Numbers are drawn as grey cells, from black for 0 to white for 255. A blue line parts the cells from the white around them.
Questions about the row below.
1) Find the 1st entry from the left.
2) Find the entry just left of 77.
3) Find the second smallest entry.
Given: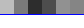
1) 189
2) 45
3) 77

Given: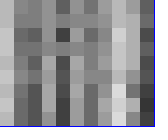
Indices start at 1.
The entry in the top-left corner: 185
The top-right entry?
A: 95
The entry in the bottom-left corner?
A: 185
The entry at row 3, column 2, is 106
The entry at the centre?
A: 167
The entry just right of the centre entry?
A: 126
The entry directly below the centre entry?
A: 156
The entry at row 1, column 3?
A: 126
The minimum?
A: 53
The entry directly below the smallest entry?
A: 64
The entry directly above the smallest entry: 64
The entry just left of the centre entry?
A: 75
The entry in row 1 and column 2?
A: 135
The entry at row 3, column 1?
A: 197
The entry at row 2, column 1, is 185

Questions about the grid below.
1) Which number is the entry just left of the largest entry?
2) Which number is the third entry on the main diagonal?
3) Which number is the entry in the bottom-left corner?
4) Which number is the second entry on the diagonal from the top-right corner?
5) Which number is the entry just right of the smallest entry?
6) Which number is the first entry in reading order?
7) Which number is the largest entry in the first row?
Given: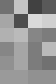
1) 77
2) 134
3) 154
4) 218
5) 89
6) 113
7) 196

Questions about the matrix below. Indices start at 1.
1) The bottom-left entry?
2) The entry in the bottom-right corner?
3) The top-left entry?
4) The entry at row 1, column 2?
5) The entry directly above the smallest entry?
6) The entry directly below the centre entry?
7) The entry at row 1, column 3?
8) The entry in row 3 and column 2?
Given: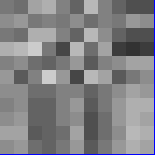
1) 141
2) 163
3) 120
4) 110
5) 79
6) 129
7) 163
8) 110

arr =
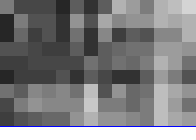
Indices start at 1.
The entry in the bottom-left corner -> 62
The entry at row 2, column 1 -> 38
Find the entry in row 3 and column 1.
38
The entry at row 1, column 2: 71
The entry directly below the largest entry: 178
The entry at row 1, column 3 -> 71
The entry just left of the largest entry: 190
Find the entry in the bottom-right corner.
156
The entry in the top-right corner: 212
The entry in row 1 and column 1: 124
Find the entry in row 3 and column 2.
104

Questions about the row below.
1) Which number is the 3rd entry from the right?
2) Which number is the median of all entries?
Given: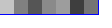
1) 157
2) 128

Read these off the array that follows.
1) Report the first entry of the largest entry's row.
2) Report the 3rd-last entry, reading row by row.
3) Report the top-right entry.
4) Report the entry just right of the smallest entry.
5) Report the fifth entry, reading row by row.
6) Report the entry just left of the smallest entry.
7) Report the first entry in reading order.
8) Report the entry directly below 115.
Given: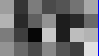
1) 147
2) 84
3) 168
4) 200
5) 84
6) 62
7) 158
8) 41

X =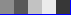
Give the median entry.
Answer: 140
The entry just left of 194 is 88

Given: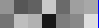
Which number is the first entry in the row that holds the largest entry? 116
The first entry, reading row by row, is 148
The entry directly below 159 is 137
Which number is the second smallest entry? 86

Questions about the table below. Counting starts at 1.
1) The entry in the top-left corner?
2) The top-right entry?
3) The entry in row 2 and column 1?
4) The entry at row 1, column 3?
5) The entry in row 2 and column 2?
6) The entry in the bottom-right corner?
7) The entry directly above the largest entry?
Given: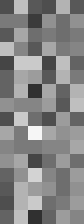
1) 78
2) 88
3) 122
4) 88
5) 122
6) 133
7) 110

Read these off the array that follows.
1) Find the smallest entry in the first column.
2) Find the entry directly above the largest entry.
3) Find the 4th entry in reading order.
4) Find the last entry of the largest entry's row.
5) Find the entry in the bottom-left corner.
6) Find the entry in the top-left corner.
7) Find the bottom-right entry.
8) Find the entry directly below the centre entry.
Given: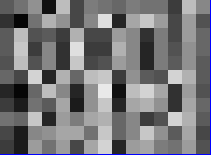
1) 37
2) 199
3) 16
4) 82
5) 60
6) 91
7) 82
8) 233

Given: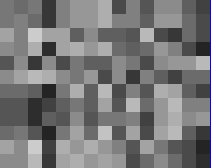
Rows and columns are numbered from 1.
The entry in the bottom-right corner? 45
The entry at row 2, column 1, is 119
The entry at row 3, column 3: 204
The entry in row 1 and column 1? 119
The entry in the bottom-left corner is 139
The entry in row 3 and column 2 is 128
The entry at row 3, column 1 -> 163
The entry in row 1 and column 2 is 107
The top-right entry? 65
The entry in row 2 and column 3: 107

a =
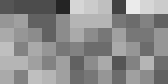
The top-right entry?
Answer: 203
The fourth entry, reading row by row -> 76
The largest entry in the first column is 191
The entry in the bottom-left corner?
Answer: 170
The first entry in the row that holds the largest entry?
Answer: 85
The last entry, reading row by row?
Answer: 97
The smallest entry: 36
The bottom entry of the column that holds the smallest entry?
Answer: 160
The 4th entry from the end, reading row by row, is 108
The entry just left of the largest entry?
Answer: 66
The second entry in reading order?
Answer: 76
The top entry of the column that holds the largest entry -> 235
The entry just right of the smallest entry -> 214
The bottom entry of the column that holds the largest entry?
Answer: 160
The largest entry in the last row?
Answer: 191
